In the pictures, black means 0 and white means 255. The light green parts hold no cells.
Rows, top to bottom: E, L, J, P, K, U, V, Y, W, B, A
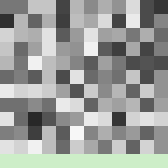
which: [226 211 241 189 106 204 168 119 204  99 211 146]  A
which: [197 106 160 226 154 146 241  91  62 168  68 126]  P

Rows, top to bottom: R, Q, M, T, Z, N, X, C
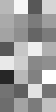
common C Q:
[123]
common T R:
[87]
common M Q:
[123]

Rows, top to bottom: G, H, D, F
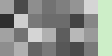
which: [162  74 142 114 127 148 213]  G
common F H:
[121]

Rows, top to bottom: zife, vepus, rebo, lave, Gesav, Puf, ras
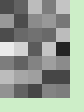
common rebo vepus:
[76]
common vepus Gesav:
[139]
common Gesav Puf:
[159]
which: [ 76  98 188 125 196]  zife
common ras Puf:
[70]
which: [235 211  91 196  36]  lave

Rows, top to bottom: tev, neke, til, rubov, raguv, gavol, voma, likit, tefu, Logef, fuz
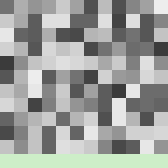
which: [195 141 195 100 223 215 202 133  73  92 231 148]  fuz
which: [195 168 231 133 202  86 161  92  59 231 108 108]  voma
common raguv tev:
[202]
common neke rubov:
[86]
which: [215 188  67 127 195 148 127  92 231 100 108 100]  likit
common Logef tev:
[148]

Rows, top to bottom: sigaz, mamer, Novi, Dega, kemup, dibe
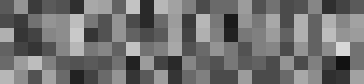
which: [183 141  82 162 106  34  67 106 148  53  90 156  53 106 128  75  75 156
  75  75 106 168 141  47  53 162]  dibe
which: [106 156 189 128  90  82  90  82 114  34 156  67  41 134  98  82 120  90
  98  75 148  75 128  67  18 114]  kemup
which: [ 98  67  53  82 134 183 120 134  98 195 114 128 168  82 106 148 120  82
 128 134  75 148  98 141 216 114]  Dega
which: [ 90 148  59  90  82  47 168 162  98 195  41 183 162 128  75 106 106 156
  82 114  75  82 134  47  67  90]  sigaz

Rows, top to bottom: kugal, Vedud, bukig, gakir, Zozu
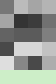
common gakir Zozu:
[73]
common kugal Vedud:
[165]

